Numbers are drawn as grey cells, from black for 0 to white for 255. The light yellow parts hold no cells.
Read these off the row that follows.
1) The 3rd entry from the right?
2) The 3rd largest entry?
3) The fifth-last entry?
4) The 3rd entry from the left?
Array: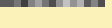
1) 92
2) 162
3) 147
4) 118

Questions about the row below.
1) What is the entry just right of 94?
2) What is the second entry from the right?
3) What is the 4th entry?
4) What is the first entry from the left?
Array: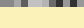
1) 194
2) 50
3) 94
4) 137

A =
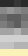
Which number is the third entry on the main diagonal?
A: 94
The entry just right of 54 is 42
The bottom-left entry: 194
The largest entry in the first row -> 54
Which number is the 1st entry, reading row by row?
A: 42
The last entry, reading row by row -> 179

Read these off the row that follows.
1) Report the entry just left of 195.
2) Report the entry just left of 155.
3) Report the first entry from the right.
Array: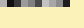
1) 73
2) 57
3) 30

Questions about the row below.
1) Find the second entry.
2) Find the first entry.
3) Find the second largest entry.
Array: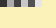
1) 172
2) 51
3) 200
